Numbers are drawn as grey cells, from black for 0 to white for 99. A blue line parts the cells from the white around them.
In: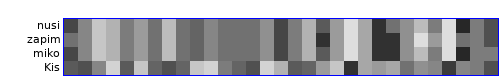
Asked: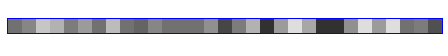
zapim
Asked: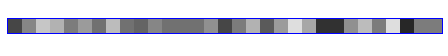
miko
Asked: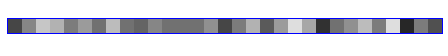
nusi

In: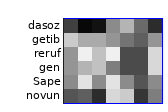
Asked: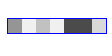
reruf
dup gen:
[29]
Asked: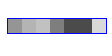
gen
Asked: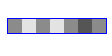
Sape
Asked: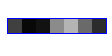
dasoz

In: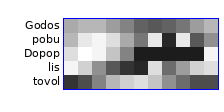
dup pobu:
[90]
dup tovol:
[30]
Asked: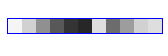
lis
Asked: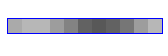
Godos

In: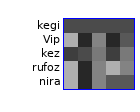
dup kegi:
[29]
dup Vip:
[15]
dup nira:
[34]
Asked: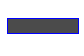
kegi
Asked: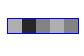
rufoz
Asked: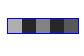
Vip

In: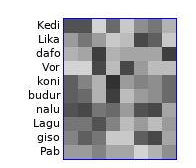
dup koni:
[51]
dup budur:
[41]
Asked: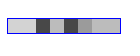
Vor
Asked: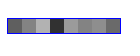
koni
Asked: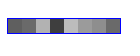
budur

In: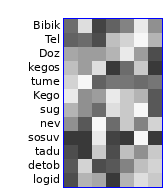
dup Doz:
[61]
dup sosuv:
[22]

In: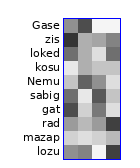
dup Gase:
[95]
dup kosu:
[76]

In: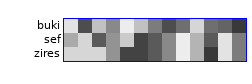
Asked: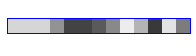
zires
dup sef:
[35]

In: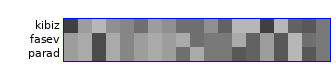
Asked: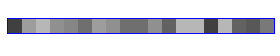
kibiz
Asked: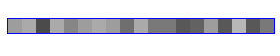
parad

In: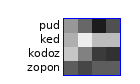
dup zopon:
[36]
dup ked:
[73]
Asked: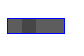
zopon
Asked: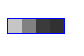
kodoz
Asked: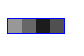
pud

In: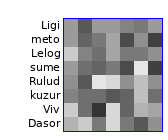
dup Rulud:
[56]
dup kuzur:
[43]
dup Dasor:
[47]
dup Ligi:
[60]
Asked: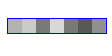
Dasor

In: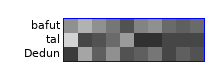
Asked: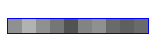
bafut
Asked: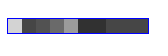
tal
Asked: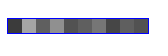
Dedun

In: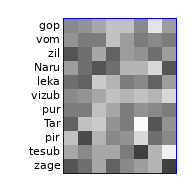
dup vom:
[48]
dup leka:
[38]
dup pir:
[53]
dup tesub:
[65]
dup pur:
[48]

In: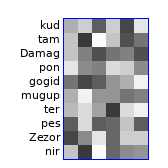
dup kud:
[80]
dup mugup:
[58]

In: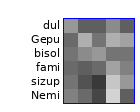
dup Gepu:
[68]
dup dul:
[37]
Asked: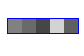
Nemi
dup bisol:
[45]
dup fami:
[41]

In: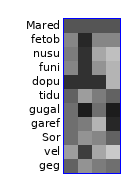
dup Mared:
[33]
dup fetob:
[52]
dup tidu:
[38]
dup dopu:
[19]
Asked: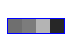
garef

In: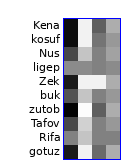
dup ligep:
[54]
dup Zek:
[94]
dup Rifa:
[50]
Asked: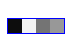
kosuf
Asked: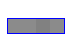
ligep
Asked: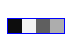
Kena
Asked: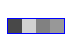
Tafov

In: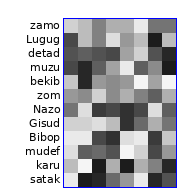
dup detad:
[32]
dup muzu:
[37]
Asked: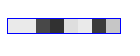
Bibop
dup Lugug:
[73]
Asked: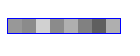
zom
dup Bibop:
[91]

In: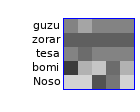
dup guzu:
[51]
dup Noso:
[82]
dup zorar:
[37]
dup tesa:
[51]
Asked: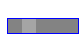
guzu
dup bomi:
[69]

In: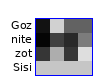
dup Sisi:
[77]
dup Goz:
[38]
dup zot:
[21]
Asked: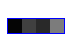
nite
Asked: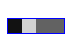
Goz

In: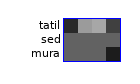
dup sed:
[38]
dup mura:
[38]
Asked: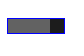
mura
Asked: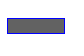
sed

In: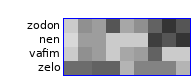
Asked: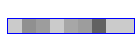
vafim
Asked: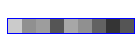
zodon

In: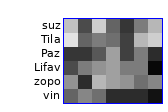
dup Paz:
[21]
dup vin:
[17]
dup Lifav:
[48]
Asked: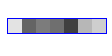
Tila

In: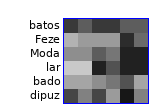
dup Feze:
[60]
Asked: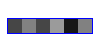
dipuz
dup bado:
[64]
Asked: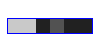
lar
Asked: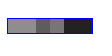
Moda

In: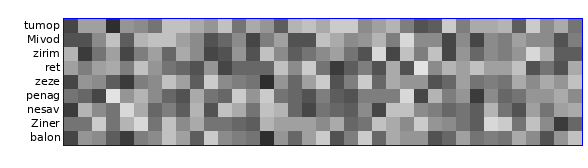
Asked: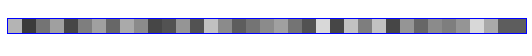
zirim
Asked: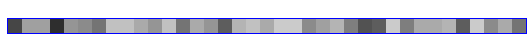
tumop

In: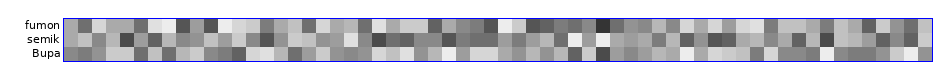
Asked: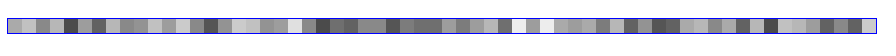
semik
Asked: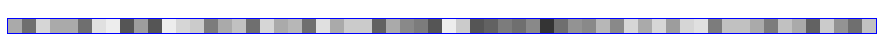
fumon
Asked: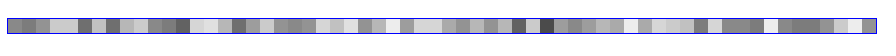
Bupa

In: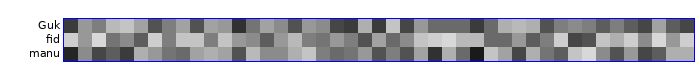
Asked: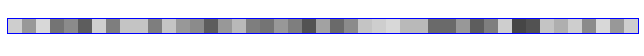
fid
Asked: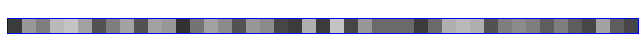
Guk

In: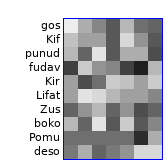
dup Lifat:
[62]
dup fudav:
[25]
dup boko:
[34]
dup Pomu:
[43]
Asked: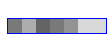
deso
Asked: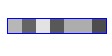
punud

